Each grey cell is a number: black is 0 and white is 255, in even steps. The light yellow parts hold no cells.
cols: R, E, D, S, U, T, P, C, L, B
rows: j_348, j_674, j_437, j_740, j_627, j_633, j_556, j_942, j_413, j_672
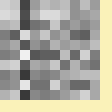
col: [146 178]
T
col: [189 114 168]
P
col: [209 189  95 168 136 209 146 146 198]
E
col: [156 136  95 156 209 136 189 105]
L
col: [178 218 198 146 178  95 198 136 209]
T
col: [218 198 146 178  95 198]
T

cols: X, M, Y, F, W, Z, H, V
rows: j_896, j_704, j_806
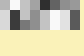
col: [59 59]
M
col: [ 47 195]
W
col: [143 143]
F
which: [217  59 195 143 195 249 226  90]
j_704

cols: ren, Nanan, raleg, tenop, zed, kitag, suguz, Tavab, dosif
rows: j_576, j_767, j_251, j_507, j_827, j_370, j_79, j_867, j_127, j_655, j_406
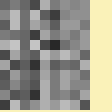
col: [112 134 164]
dosif
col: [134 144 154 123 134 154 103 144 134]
Tavab
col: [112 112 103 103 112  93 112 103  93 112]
raleg

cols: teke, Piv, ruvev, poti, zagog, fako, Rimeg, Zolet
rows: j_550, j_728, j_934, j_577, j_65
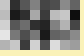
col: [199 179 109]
Rimeg
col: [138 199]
Rimeg

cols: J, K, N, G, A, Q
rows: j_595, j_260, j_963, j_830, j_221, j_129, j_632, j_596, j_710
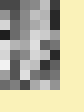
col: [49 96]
A
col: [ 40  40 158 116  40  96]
Q
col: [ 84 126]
K

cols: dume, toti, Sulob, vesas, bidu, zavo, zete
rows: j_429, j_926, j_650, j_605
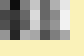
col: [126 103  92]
Sulob
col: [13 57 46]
toti

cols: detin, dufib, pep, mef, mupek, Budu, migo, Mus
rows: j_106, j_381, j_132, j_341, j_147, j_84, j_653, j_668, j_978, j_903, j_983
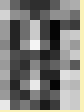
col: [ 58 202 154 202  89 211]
Mus
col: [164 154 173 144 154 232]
detin
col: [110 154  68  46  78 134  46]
pep
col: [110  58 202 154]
Mus

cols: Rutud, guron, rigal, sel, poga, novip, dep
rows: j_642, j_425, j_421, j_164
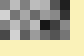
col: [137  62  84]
novip
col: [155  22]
poga
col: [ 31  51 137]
dep
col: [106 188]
sel
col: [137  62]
novip
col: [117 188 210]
guron

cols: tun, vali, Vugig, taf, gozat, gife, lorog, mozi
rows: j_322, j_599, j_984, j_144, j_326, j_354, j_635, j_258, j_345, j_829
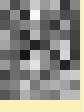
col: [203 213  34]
lorog
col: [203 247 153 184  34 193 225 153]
taf
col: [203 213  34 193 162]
lorog
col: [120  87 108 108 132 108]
vali
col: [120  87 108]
vali

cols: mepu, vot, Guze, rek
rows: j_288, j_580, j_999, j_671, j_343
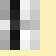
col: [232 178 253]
Guze
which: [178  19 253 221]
j_671
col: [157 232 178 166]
mepu
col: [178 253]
Guze
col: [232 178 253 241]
Guze
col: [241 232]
Guze

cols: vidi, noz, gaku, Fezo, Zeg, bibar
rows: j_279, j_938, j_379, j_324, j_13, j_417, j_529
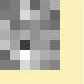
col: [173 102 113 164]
bibar
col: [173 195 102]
vidi
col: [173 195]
vidi

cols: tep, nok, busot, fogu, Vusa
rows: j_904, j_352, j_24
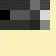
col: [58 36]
fogu
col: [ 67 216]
Vusa

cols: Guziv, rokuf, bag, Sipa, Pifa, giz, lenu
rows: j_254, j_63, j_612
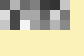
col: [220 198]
Guziv
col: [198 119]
lenu
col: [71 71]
rokuf
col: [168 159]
Sipa
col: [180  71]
rokuf
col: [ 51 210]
giz
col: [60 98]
Pifa

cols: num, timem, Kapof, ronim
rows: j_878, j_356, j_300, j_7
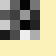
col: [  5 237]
Kapof
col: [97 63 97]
timem
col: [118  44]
ronim
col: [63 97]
timem
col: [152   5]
Kapof
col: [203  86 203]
num

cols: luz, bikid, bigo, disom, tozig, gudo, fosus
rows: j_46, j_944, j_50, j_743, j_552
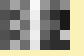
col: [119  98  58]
tozig
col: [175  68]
bikid
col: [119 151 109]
bigo
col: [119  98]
tozig
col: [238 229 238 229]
disom
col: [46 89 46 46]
gudo

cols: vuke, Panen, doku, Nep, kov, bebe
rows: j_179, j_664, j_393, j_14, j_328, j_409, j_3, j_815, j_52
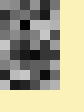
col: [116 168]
bebe
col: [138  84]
Panen
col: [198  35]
doku
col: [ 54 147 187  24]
Panen
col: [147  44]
vuke
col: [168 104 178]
bebe
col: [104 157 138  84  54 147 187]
Panen

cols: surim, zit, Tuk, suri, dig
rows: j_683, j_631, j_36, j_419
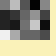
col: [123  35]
surim
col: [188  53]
zit
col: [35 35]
surim
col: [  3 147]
suri
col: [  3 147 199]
suri
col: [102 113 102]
Tuk

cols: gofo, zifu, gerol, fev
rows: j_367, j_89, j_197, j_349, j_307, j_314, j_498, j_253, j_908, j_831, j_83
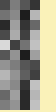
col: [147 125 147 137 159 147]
zifu
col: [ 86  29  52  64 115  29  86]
gerol
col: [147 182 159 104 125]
gofo
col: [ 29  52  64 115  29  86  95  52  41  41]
gerol

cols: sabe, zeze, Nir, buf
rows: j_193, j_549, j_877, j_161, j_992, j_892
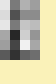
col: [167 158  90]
sabe
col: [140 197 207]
Nir
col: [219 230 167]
sabe
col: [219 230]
sabe

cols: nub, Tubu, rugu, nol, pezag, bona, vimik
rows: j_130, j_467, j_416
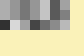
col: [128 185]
vimik
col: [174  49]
nub

